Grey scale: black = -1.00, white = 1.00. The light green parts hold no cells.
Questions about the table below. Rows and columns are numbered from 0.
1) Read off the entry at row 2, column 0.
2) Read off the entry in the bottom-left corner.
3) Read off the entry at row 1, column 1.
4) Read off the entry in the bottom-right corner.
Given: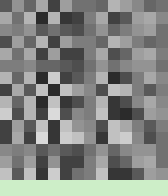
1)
0.07
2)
0.51
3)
-0.11
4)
0.15

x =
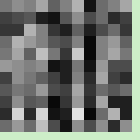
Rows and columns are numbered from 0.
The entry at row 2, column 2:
0.40
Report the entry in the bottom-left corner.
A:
-0.15
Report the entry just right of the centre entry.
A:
-0.07
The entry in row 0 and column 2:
0.01
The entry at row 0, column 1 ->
0.11
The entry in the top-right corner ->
0.30
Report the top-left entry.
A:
-0.07
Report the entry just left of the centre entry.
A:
-0.85
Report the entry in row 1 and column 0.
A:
-0.50
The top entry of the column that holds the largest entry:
0.40
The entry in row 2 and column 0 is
-0.58
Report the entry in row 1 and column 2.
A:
-0.32
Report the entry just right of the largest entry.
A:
-0.93
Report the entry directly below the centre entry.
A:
-0.76
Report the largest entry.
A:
0.77
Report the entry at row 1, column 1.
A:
-0.40
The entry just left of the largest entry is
-0.76
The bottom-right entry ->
0.11
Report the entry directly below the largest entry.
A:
0.11

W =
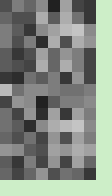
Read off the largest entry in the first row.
0.26
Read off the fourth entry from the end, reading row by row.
-0.38
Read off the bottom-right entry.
-0.57
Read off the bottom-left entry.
-0.20
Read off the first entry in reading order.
-0.38
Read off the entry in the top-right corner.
-0.57
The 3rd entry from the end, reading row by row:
-0.11
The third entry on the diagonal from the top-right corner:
0.46
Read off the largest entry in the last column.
0.26
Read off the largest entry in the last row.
0.16
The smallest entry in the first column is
-0.57
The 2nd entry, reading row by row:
-0.02
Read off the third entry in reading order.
-0.20
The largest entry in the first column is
0.46

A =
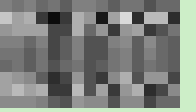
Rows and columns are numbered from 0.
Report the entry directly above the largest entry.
-0.09
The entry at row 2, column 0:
0.18
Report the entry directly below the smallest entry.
-0.45
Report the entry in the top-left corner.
0.00
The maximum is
0.71
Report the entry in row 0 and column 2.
0.00
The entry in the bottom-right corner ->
-0.18
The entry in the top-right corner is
-0.18
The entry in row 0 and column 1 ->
-0.09
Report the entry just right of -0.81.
0.27
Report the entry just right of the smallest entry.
-0.55
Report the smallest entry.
-0.91
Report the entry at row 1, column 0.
0.55
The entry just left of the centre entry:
0.00
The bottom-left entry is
0.08

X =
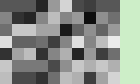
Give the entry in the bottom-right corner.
0.66
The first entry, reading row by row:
-0.32
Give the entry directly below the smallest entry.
0.12
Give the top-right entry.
-0.32
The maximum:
0.84
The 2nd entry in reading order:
-0.32
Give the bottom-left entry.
0.48
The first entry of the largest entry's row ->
0.75
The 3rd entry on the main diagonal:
0.56
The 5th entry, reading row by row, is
0.20
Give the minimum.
-0.89
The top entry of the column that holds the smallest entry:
-0.51
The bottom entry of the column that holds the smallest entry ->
-0.51
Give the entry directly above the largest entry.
0.20
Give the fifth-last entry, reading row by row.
0.48
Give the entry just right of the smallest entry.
0.12
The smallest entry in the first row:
-0.71

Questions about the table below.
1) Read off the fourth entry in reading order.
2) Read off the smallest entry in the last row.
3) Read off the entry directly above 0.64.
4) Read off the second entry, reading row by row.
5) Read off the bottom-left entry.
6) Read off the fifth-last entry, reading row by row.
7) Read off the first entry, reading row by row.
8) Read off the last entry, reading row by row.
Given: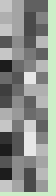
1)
-0.25
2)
-0.42
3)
-0.16
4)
0.29
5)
0.55
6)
0.45
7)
0.55
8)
0.20

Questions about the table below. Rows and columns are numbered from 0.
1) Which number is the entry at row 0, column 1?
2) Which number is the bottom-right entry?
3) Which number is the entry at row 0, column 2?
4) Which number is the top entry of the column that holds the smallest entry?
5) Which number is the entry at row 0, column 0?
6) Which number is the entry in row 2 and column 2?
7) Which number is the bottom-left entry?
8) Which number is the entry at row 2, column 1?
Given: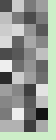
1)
0.60
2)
0.32
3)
-0.04
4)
0.24
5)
-0.41
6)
0.15
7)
0.40
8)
0.70

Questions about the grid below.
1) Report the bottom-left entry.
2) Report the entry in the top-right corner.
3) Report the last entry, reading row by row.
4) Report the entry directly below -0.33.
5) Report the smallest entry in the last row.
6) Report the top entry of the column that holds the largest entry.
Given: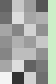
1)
0.91
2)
-0.33
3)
-0.13
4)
0.38
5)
-0.60
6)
-0.23

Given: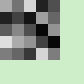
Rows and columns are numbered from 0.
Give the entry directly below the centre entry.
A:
0.15
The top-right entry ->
-0.38
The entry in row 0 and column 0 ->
0.34
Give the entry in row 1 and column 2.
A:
-0.84
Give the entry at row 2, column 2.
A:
-0.38
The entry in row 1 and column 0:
-0.74
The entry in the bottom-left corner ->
-0.02

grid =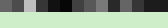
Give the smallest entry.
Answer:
-0.95
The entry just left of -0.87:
-0.58
